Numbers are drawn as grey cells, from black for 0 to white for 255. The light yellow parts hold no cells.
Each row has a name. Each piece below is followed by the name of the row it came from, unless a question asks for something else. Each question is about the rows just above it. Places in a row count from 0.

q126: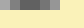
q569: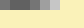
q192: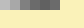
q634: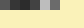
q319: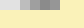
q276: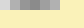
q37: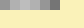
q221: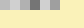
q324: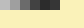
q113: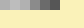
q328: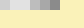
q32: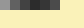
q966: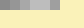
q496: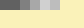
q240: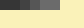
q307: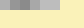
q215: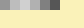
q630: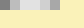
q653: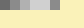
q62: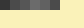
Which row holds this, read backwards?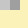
q569
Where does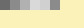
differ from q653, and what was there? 3, 208
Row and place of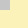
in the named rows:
q569, 5
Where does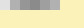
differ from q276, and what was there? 0, 217

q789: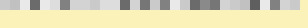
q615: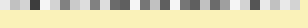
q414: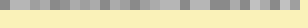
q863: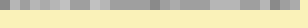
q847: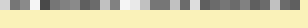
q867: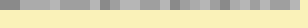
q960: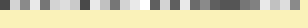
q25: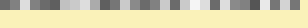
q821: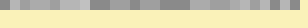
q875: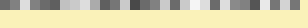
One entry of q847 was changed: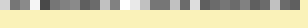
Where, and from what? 12, 245
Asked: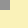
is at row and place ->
q414, 6

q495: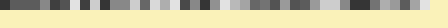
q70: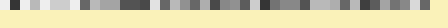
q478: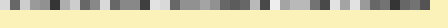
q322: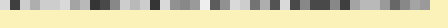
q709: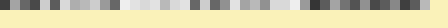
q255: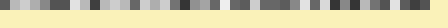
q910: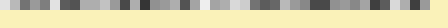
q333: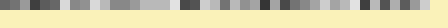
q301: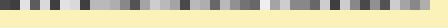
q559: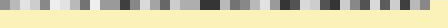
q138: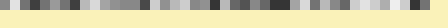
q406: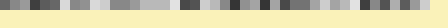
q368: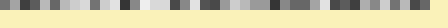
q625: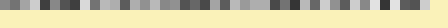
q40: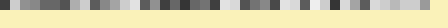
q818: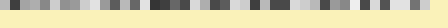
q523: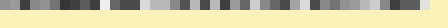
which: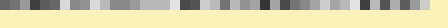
q333
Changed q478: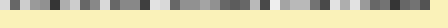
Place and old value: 34, 164
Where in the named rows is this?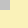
q910, 10
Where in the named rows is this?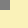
q910, 4
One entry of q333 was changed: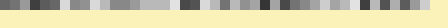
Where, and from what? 20, 205
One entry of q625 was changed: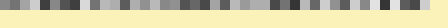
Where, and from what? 41, 83

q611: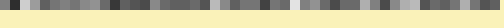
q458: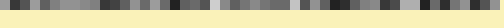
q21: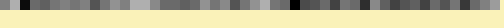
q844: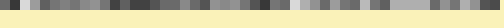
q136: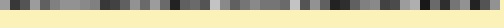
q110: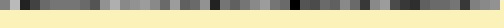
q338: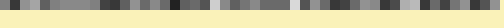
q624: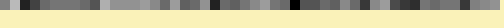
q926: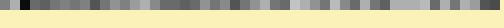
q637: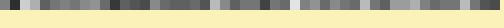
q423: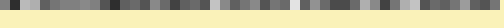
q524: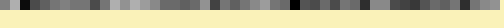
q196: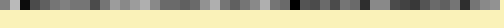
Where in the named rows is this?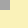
q338, 3
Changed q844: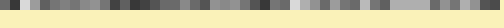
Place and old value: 13, 66
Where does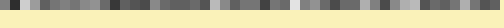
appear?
q611
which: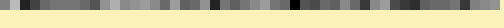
q110

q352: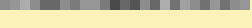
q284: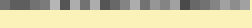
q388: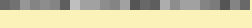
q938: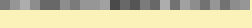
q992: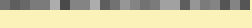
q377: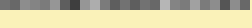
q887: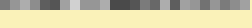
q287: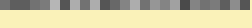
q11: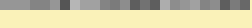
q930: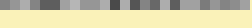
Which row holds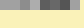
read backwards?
q388
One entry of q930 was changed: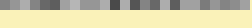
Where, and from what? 4, 94
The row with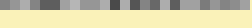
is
q930
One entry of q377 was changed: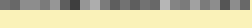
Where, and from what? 3, 132

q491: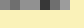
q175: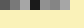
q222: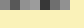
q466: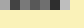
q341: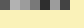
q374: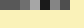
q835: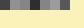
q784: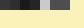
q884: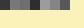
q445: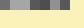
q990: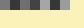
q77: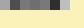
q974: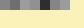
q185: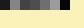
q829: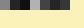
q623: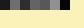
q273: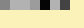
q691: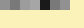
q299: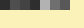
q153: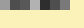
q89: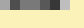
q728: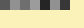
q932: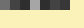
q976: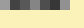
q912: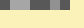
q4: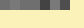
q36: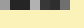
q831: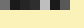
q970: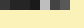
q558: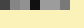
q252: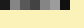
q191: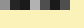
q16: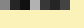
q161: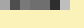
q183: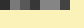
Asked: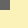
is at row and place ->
q623, 3
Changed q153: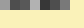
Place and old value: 4, 46

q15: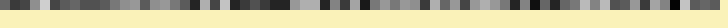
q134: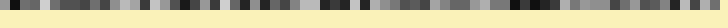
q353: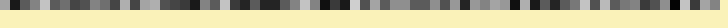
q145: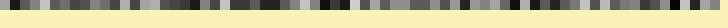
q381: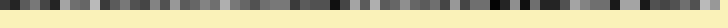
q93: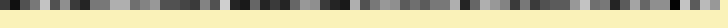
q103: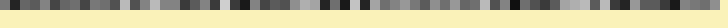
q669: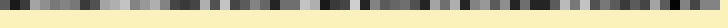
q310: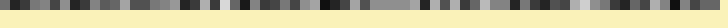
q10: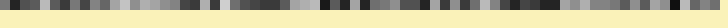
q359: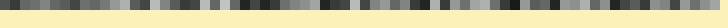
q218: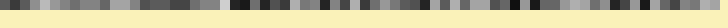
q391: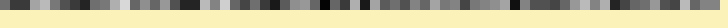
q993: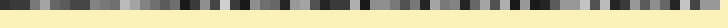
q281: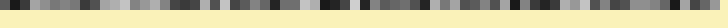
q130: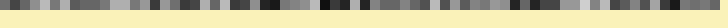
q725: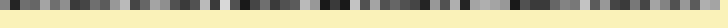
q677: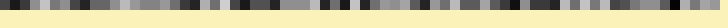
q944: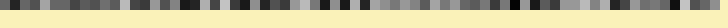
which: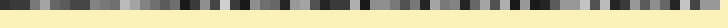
q993
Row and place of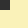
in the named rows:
q993, 0
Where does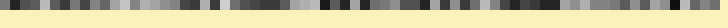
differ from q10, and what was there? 13, 143

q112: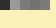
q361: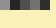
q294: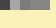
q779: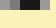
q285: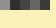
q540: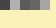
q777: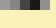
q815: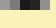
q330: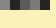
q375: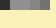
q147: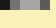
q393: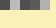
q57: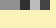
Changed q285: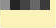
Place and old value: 1, 47
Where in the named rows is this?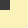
q285, 4
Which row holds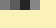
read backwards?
q330
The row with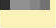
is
q375

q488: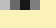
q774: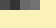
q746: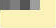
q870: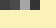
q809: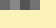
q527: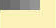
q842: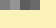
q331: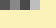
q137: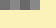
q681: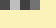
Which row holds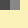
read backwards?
q331
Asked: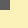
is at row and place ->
q842, 2
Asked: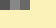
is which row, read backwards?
q809
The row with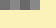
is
q137

